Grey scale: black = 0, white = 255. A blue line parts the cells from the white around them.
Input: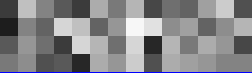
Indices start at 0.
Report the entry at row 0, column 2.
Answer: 131
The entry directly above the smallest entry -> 59
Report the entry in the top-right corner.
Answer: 80
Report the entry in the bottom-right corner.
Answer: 131
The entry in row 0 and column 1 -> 192
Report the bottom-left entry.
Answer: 121
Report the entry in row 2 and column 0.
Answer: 89
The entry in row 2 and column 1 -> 150
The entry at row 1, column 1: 131
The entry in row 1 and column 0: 29

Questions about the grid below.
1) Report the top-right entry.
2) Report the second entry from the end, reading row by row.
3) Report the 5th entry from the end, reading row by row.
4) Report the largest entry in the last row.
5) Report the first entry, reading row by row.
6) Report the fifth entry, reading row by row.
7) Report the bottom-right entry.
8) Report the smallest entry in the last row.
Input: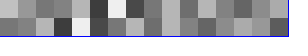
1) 171
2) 152
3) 101
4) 239
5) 193
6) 182
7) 92
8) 61

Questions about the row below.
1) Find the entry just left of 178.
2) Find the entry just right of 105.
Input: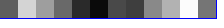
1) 137
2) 42

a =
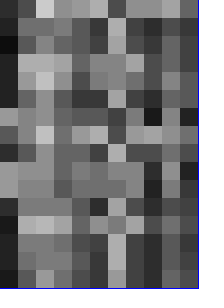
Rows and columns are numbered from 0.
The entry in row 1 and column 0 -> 34
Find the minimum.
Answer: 13
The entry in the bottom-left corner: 25
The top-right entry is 100
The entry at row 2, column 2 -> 132
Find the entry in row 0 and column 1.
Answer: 76
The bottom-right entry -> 76
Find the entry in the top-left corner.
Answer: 45
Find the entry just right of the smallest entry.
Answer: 88
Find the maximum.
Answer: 203

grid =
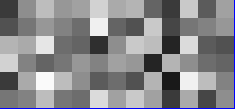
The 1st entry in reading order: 58
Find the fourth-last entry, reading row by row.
58
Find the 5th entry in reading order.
161
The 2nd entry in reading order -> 142
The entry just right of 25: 240
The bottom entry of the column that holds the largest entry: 189
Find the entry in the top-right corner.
161
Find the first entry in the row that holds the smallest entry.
58
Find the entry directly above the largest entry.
100
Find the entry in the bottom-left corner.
118
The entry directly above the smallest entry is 180
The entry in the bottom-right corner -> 142
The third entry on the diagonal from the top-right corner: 219
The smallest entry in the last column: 81
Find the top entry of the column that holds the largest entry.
189
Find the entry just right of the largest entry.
189
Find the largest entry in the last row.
219
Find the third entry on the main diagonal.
230
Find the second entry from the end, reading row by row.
70
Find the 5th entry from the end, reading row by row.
161
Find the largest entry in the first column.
210
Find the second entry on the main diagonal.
118
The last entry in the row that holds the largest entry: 130

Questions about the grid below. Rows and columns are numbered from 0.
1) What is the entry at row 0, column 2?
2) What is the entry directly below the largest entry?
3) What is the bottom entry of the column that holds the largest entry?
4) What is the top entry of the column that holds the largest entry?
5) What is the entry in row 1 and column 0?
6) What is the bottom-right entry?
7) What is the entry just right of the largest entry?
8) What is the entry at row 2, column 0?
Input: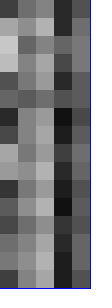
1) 131
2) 188
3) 63
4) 63
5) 166
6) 81
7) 101
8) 199

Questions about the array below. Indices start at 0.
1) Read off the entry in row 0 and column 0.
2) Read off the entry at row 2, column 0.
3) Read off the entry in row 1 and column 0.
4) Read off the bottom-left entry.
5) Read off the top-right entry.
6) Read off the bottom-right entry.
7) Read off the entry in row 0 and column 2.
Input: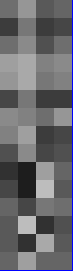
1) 110
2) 110
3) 60
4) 101
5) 101
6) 101
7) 89

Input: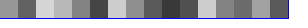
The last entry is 89
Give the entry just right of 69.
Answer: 205
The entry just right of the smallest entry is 80
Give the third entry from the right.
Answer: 108
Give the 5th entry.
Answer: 131

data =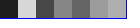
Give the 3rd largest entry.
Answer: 155
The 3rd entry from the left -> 71
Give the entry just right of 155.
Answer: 175

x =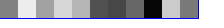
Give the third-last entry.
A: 6
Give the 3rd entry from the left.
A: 162
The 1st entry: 130
